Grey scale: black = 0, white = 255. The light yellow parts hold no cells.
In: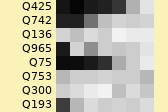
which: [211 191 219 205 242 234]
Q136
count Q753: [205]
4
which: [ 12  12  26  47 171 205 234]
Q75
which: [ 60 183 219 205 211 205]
Q193
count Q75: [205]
1

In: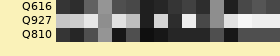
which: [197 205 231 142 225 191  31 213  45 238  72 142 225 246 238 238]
Q927
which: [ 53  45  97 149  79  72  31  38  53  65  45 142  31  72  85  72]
Q616
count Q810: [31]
0

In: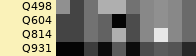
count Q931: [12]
2
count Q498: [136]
2
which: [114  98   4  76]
Q604

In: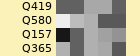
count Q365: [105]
0
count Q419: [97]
3
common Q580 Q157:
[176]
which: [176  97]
Q365

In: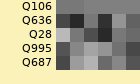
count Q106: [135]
0
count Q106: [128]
4
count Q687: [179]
1
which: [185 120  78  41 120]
Q28
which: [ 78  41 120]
Q28

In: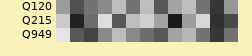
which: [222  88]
Q215
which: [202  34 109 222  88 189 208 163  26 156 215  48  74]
Q215
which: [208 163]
Q215
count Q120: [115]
3

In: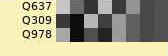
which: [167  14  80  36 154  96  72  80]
Q978
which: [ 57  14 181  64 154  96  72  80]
Q309
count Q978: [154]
1
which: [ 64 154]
Q309

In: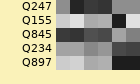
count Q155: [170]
1
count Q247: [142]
3

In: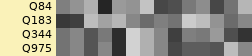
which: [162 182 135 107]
Q183
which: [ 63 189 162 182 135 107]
Q183
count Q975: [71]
1
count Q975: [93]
2

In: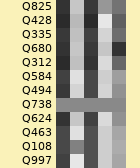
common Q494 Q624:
[145]
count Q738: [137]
5
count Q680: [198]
2

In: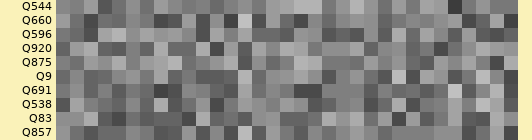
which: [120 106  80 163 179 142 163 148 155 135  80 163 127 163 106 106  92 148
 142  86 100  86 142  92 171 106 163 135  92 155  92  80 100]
Q596
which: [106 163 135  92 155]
Q596
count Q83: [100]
5

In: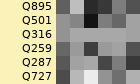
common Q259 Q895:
[82]
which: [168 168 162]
Q316
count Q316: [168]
4
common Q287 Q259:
[162]

